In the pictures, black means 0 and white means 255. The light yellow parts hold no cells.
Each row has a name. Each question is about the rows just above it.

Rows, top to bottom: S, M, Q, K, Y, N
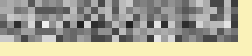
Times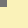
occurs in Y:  7
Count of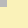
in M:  4
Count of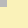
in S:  3
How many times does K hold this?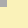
1
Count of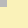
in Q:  8
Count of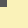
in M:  8
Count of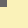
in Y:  6

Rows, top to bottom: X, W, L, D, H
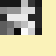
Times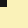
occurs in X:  4
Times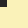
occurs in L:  3
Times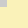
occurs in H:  1
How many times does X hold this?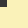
1
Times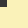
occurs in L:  0
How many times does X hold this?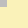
1
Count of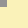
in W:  2

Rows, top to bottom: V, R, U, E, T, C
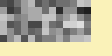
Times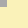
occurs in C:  1
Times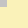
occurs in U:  4
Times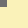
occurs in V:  4
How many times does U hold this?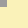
1
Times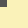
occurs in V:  3
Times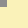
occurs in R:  2

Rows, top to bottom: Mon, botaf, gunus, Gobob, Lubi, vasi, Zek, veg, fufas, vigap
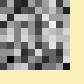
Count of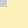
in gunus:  3
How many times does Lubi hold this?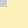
3
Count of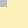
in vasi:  4
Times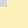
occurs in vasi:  3
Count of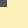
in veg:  1
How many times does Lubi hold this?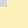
1
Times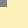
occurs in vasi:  1

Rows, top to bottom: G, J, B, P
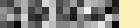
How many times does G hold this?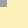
2
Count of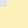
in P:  1
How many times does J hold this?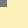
2
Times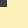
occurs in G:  2
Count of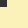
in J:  3

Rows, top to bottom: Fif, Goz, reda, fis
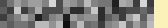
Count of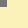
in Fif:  4
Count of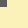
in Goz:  1
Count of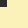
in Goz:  4
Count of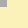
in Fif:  1
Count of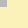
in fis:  5
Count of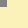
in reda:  4
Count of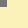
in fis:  6

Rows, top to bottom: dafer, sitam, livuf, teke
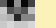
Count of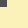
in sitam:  2
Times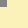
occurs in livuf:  2
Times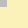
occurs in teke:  0

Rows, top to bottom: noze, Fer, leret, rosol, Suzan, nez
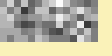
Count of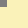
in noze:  3
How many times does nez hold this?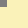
6
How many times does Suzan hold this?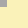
4
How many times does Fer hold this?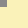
1

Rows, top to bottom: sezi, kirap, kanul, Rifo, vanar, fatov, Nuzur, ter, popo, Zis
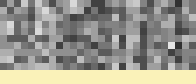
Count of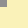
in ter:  10
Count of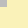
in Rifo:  0
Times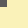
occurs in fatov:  7
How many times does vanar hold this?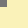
4
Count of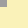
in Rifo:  3
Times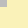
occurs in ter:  1
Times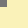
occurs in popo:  4

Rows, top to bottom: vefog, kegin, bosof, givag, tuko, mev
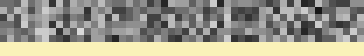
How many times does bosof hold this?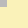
12
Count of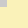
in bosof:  1
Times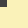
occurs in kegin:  5
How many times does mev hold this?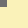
5

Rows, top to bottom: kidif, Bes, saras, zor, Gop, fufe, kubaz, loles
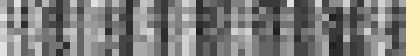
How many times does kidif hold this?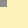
4
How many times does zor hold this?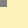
3
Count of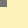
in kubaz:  7
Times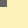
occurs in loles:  9
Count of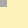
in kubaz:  10

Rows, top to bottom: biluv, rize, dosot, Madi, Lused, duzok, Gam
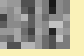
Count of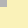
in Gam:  3
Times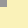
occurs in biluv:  3
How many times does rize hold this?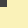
1
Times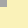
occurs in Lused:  3
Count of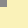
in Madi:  4
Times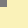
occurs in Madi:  1
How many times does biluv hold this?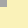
1

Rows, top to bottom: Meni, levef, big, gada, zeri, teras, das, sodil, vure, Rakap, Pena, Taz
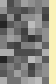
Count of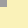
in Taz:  1
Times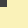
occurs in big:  3
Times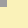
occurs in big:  1
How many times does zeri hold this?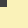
1
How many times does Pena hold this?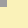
1
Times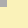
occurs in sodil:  3

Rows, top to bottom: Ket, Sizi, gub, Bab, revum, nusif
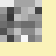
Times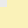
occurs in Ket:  2
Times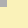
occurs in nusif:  1
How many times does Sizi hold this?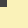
2
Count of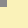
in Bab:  1
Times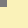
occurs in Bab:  1
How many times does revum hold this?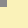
3

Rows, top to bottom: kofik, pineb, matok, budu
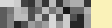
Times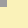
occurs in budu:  4
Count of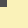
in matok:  4
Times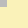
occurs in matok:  3
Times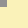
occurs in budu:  0
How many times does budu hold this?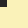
3
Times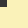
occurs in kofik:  4

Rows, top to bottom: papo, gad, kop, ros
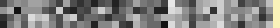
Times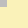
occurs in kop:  5
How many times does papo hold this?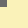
5
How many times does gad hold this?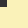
4
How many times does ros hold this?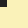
2
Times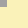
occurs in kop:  2

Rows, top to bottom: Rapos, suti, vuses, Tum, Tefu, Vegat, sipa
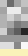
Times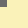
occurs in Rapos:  1
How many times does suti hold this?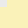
2
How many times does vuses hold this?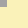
0
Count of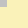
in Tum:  0
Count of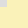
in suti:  0
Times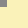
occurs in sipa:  1
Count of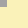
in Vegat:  0

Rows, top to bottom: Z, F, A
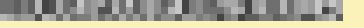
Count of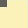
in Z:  7
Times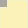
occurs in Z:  9
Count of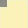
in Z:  4
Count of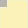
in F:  7
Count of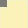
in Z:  4
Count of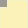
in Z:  6

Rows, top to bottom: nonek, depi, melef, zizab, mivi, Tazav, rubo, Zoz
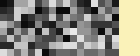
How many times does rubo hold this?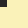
3
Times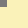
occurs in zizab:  2
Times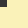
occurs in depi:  3

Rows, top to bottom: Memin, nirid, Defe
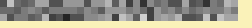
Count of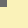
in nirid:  6
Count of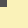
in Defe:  7
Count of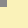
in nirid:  6
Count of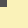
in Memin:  7
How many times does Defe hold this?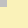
3

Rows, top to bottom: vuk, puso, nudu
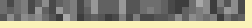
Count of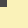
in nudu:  4
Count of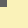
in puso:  9
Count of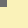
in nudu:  3
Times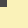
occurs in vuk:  6
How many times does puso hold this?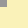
5
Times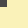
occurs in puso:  5

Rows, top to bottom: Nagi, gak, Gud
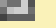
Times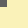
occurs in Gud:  4
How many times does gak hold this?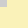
2
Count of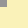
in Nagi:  1
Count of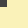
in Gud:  1
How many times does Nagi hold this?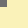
2

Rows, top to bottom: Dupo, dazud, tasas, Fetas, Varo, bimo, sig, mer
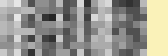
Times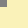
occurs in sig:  2
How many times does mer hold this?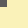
4

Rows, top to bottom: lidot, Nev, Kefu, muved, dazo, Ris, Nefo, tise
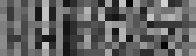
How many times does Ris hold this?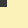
11
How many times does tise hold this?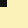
1
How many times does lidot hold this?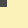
4
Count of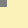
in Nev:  5
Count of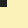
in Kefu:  2

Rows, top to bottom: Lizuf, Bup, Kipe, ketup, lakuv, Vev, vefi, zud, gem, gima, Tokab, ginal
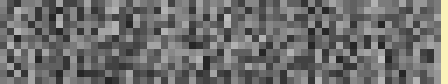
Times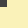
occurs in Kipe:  6
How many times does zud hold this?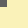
7

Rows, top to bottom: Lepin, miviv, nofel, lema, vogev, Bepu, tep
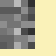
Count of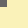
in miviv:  0
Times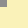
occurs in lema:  3

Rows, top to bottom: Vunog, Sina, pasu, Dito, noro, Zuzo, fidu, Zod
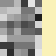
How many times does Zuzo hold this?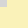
2
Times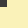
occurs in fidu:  2
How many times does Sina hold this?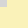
0
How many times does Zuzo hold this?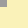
4

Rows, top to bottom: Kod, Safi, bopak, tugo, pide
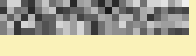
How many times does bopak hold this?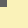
9
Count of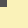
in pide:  6
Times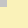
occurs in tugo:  5
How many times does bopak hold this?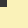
3
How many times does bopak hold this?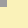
4
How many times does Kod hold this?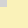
5
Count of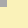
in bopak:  5

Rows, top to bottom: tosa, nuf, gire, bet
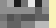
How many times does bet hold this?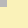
2
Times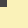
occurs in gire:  0
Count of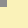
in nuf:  6
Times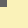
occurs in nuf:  1
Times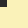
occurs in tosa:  1

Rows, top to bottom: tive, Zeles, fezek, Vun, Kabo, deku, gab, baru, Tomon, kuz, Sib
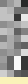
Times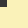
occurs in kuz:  1
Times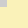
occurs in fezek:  0

